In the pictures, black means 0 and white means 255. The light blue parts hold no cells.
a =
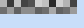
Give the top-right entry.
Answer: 68
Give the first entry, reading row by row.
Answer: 180
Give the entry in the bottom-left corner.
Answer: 110
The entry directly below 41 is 168

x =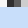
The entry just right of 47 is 92
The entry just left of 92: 47

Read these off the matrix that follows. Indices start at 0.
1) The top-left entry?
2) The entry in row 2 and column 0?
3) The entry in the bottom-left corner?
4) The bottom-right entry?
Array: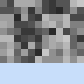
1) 115
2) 158
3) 115
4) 183

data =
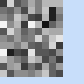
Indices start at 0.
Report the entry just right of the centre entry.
212
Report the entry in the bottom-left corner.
198
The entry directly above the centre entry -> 127
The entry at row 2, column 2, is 198
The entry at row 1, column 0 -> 115
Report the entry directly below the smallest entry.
183
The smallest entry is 17
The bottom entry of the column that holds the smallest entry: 198
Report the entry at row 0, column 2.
87
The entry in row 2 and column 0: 141
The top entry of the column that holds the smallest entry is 183
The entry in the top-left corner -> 59
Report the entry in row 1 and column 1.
99
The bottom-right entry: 74
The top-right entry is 183
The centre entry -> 127
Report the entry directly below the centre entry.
99

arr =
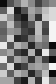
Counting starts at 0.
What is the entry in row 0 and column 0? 11
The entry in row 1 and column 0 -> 95
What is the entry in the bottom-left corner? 165
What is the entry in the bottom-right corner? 123
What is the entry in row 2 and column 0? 204
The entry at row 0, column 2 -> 123
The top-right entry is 137
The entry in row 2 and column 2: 51
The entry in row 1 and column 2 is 26
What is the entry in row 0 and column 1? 81

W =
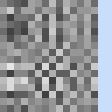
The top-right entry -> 108
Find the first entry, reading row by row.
134
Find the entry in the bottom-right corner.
108
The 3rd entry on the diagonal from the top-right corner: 134
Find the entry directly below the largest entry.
65
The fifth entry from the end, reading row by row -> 108
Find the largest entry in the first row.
188
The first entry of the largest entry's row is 188
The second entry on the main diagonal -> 202
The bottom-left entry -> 121
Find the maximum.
230
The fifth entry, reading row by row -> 162
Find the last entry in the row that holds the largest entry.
202
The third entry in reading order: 94
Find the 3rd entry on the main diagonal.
121
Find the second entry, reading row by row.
108
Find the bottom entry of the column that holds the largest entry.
94

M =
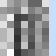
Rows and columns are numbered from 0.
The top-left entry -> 225
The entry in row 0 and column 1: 165
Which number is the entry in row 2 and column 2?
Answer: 61
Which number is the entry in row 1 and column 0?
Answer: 153
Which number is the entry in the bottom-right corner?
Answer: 153
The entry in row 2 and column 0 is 181
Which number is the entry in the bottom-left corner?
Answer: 181
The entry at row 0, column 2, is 140
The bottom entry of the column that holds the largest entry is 251
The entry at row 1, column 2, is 128

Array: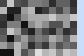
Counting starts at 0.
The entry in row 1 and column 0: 183
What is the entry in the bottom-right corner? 183
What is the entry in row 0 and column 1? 199
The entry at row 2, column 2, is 83
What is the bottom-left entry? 18
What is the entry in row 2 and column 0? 58
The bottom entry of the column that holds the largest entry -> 223
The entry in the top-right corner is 46
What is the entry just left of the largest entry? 125
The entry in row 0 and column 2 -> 83
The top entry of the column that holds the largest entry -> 125
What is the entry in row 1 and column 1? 33
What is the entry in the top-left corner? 71
